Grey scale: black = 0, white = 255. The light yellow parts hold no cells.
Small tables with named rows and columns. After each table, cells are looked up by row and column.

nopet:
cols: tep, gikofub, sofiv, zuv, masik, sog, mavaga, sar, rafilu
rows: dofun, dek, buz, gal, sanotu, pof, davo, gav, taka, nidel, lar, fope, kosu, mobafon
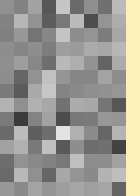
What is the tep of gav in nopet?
178
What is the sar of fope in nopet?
142
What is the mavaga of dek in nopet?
77
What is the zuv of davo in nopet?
199
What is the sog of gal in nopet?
155
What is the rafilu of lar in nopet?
67
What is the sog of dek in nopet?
186
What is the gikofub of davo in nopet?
91
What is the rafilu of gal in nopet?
183
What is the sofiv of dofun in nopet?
162
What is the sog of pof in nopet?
134
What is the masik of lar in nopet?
89
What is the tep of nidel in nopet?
106
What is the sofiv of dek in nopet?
146
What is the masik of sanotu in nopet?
185
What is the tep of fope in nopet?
110
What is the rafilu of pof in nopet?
141
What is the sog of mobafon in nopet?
166
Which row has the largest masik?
nidel

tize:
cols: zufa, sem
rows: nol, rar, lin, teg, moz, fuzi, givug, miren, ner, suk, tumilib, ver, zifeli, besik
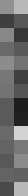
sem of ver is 139
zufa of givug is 115
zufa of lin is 135
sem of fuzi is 64
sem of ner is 32
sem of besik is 184
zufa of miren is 91
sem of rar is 86
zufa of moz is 140
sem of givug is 84
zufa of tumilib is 99
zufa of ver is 88
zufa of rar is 63
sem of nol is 185
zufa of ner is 90
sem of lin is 54
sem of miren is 29
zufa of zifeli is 99
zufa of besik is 74
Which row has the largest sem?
suk

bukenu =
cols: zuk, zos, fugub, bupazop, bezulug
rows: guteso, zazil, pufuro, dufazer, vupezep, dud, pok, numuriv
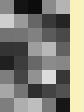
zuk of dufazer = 52
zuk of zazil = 206
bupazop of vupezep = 139
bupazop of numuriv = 121
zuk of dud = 126
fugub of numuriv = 190
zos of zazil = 154
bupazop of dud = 220
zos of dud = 69
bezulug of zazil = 36

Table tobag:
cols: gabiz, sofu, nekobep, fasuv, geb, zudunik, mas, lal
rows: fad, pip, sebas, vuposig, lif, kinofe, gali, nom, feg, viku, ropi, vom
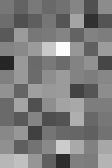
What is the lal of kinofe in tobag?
135
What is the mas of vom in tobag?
124
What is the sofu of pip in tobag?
80
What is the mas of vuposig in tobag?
96
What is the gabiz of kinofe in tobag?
128
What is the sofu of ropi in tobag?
95
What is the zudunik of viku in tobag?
102
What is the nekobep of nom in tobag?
80
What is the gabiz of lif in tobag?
37
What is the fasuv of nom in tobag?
142
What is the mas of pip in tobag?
49
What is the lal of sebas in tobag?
125
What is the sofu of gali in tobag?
100
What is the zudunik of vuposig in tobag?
151
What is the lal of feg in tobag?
119
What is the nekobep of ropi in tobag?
115
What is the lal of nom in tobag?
125
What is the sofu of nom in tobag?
165

